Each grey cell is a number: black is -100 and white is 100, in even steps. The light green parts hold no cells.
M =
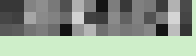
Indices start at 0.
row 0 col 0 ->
-57
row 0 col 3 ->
11
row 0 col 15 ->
-42
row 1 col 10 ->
-24
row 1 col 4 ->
2
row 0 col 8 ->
-84
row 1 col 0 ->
-45
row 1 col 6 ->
64
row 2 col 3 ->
-3
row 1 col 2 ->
30
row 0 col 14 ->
40
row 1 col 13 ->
-3
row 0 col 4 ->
-5
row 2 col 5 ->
-86
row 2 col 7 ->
42

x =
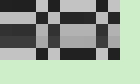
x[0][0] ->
-74
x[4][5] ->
-74
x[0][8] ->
-74
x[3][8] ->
-53
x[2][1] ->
-62
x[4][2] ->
53
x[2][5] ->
40
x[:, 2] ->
[-75, 48, -62, -53, 53]
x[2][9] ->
40
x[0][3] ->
53
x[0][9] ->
53
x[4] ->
[53, 53, 53, -74, 53, -74, -74, -74, 53, -74]
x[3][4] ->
-53
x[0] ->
[-74, -75, -75, 53, -75, 53, 53, 53, -74, 53]
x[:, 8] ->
[-74, 48, -61, -53, 53]

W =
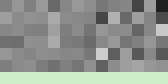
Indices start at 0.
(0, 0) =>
0
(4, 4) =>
10
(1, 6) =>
7
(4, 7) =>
-6
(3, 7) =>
-16
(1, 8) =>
-45
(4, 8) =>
61
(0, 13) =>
-75
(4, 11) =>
-31
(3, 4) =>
33
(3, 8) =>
7
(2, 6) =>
9
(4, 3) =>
11
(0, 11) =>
-47
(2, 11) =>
-21
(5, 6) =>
-8
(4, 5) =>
6
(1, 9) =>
39
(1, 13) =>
-41
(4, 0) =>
18
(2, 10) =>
10
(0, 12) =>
22
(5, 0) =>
-1
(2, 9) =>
8
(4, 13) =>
-31
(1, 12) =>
4
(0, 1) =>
18
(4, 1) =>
8
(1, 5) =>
10

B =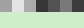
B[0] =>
27
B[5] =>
-5

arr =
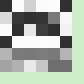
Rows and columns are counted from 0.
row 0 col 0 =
-62
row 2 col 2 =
81
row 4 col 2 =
-5
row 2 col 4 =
-63
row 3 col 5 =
-62
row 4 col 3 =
-3
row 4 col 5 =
41
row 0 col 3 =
96
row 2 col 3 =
-52
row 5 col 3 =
55

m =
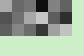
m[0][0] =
33
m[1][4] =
-27
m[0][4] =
2
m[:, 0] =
[33, -36, -26]
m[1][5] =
-64

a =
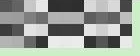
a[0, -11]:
-33
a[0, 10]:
-46
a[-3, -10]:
22
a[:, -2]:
[70, -25, 78, -60]
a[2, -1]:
-55
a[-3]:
[24, 22, -1, -14, 40, 39, 40, -26, -15, -25, 48]
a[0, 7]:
70
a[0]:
[-33, -22, 56, 81, -63, -62, -64, 70, 54, 70, -46]

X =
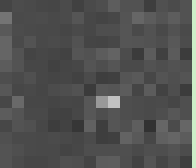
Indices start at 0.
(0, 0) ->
-46
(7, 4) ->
-40
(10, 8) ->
-51
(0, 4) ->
-45
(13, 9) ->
-27
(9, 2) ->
-43
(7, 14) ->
-39
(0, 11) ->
-36
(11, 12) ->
-44
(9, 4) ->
-48
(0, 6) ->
-49
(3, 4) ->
-41
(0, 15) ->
-36
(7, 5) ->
-39
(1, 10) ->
-34
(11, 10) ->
-22
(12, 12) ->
-38
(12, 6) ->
-44
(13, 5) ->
-37
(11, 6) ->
-45
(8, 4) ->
-46
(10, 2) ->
-37
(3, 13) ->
-39
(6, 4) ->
-46
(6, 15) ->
-34
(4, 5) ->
-48
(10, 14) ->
-41
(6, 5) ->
-45
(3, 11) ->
-34
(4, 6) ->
-33
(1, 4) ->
-43
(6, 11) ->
-30
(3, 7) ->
-46
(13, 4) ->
-43
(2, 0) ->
-30
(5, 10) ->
-42

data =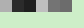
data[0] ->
38
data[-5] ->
-66
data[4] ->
-9

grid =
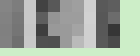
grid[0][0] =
4
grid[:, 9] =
[-26, -15, -58, -42]
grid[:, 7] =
[63, 65, 63, 63]
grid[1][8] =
-32
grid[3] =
[1, -13, 57, -37, -38, 21, 46, 63, -30, -42]
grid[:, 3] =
[-48, -26, -51, -37]
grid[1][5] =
23
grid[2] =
[0, -8, 55, -51, 20, 21, 29, 63, -31, -58]
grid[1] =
[2, -7, 57, -26, 16, 23, 23, 65, -32, -15]

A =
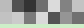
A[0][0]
47
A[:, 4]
[72, -35]
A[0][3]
-13
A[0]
[47, -36, -60, -13, 72, 2, 53]
